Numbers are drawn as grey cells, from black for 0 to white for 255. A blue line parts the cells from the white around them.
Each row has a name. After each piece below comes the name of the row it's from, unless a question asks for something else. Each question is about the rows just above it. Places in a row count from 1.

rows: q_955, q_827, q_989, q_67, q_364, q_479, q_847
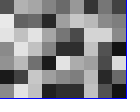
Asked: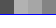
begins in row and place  q_955, 1
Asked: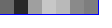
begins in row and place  q_827, 3
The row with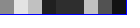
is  q_847

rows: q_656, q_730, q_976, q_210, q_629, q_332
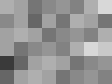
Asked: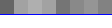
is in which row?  q_332

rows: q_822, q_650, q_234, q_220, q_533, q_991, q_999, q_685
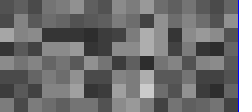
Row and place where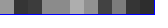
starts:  q_220, 6
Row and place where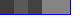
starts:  q_999, 1
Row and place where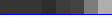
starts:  q_234, 4
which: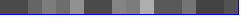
q_991
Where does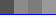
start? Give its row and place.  q_822, 8
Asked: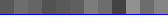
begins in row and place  q_650, 3
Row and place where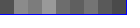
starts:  q_822, 8

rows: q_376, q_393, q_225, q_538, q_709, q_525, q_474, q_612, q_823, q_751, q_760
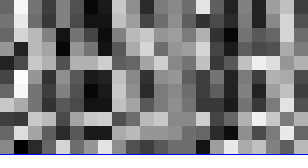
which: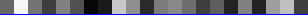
q_474
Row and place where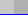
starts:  q_709, 3
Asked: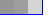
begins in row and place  q_538, 13
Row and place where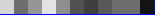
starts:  q_760, 5

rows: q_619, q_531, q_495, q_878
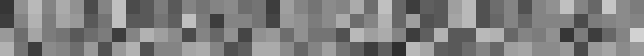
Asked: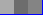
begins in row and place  q_531, 25
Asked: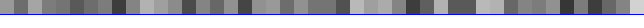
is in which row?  q_495

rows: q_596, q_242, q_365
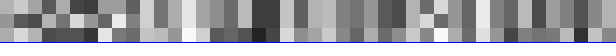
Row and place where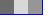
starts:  q_596, 31
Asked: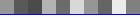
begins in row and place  q_596, 27
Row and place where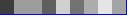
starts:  q_596, 7
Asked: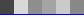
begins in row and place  q_365, 20
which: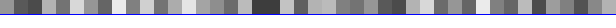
q_242
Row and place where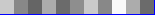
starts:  q_365, 24

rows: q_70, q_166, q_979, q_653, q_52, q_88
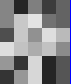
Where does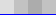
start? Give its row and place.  q_653, 1
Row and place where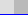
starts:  q_979, 4
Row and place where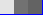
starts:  q_166, 3
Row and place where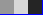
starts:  q_88, 2
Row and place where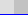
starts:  q_653, 1
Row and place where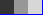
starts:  q_88, 1
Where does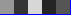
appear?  q_52

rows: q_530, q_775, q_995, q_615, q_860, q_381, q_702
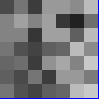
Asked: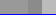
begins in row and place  q_530, 4
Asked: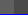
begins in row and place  q_381, 1
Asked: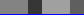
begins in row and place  q_995, 1
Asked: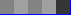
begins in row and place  q_775, 1
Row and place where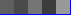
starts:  q_381, 1

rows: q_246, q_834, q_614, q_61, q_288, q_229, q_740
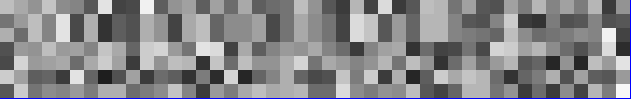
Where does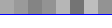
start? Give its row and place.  q_288, 24
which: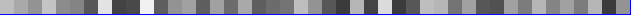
q_246

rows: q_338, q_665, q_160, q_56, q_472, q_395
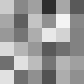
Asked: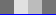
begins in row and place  q_472, 1
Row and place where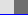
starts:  q_395, 1
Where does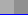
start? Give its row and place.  q_395, 5

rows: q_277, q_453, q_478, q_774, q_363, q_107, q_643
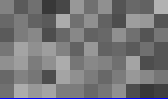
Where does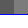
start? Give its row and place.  q_478, 1
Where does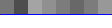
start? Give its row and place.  q_107, 3
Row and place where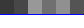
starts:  q_277, 4
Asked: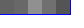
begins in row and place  q_478, 7
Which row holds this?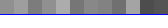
q_363
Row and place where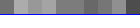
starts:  q_643, 1

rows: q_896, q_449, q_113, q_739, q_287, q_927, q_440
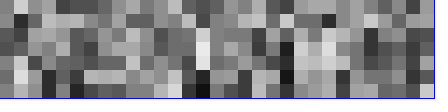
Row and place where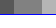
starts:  q_440, 9
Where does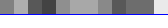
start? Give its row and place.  q_739, 4
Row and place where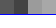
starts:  q_896, 20
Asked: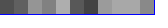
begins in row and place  q_896, 15
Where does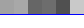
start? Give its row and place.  q_440, 26
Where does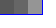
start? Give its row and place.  q_113, 6
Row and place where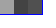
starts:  q_896, 4

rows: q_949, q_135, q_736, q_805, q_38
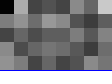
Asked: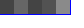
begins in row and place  q_38, 3
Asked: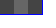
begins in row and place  q_38, 3
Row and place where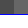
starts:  q_805, 2
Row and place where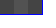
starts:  q_949, 3
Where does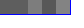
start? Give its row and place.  q_736, 4

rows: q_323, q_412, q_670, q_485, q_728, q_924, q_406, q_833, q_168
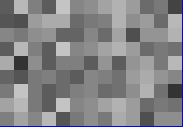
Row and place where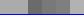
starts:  q_412, 4
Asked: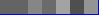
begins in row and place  q_670, 5
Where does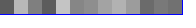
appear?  q_485
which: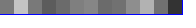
q_406
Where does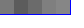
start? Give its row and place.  q_406, 3

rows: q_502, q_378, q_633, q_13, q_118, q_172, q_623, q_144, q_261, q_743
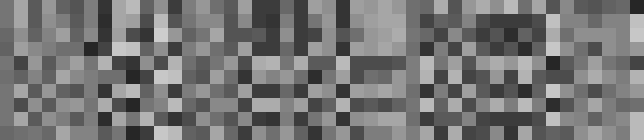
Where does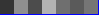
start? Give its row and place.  q_118, 10
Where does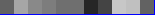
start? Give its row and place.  q_172, 4
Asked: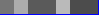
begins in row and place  q_118, 21
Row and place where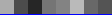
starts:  q_144, 8
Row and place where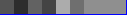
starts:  q_633, 36

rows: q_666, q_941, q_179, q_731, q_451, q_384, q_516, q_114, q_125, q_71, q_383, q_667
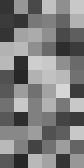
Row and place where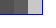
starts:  q_71, 4
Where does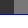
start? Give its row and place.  q_941, 2
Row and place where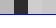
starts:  q_451, 1
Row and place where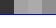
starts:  q_179, 1
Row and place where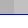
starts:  q_384, 3
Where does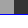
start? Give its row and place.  q_667, 4

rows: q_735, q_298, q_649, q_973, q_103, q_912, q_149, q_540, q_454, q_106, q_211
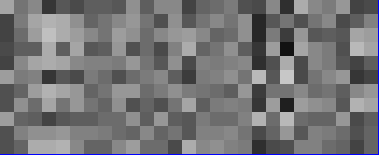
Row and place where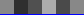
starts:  q_103, 18
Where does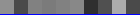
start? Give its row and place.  q_103, 13
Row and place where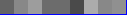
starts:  q_211, 8
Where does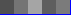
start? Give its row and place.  q_540, 12

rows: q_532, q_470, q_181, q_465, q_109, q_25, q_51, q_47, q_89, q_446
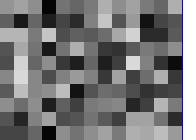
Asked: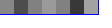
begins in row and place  q_25, 3
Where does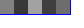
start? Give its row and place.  q_25, 7
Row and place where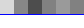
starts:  q_25, 2
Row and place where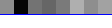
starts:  q_532, 3
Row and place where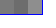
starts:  q_465, 11
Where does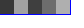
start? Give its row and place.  q_25, 8

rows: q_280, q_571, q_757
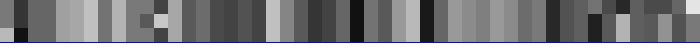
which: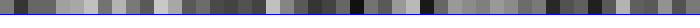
q_571
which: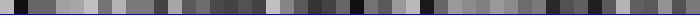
q_757

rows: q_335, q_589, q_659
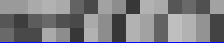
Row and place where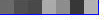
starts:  q_589, 4
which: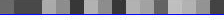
q_659
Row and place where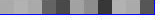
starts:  q_335, 3
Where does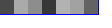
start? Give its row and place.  q_589, 6
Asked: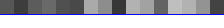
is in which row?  q_589
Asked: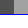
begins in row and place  q_335, 15

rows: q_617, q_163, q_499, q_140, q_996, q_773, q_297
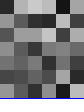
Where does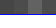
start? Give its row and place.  q_773, 1
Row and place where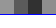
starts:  q_297, 1
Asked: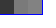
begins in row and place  q_140, 3

